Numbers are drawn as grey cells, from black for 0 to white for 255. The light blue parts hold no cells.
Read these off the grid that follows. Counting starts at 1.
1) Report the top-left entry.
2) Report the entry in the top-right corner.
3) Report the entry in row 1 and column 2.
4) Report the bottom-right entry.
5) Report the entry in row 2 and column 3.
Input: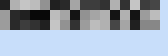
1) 32
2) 70
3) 177
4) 135
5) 32

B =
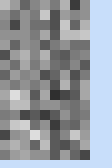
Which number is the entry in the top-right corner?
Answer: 145
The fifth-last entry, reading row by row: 145
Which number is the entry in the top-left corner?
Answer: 188
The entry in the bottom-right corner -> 71
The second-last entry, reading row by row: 101
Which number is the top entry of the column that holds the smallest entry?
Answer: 123
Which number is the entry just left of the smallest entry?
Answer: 167
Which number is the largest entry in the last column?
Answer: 199
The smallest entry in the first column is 71
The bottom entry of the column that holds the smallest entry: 90
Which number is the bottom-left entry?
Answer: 123
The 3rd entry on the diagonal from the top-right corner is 199
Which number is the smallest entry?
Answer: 47
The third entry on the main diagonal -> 145
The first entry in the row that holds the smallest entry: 167
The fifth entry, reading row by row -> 156
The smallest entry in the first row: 59
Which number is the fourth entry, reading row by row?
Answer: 134
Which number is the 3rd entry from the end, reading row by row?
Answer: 156
